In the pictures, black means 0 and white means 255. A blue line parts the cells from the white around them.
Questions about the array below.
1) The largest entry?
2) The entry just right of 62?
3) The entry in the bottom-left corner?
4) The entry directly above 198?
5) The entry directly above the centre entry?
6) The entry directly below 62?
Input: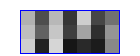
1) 214
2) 163
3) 206
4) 184
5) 54
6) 22

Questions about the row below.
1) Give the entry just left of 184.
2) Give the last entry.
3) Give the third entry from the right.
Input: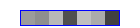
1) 143
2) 65
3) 191

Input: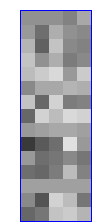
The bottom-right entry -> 180
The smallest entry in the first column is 57
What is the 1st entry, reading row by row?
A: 145
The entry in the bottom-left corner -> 103
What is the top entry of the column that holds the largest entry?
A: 130
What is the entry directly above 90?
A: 160
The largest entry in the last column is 210
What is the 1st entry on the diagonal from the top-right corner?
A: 168
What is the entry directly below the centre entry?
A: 168
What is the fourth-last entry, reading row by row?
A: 118
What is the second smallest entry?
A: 83
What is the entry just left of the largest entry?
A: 110
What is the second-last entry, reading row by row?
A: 203
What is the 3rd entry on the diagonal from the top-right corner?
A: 195
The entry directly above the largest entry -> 168
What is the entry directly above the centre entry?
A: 210
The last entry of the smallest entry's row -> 153
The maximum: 224
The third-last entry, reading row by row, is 195
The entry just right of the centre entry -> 217
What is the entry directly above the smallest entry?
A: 153
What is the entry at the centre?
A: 188

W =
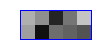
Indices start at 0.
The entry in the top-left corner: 175
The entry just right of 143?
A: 36
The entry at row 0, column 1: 143

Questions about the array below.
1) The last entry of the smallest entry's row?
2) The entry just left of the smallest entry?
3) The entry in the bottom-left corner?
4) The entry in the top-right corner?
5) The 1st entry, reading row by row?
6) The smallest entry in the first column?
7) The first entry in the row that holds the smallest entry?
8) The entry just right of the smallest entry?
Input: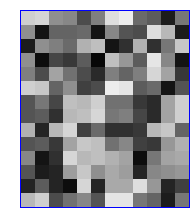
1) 20
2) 92
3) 184
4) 119
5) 207
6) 28
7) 143
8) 191

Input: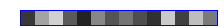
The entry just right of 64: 190
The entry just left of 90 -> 209
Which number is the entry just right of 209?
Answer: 90

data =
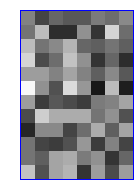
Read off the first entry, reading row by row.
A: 130
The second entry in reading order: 68
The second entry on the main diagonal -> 188
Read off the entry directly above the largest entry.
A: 157
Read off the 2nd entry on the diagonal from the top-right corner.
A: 212
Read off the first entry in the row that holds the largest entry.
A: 248
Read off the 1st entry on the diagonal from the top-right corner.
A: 137
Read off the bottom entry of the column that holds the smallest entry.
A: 157
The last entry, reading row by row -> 157
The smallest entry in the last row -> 52
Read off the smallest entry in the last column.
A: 30
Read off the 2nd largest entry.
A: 219
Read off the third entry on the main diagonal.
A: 137
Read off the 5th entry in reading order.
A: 88
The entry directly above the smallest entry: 95
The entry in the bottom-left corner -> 194
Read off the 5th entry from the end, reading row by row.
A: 180
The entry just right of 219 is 151
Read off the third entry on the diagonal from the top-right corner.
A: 95
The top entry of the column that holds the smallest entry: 123
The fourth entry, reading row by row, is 88

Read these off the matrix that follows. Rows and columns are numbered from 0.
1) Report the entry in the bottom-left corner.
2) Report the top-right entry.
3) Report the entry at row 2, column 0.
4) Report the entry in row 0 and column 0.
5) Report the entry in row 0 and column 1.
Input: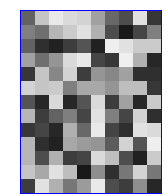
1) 61
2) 55
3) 98
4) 98
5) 197
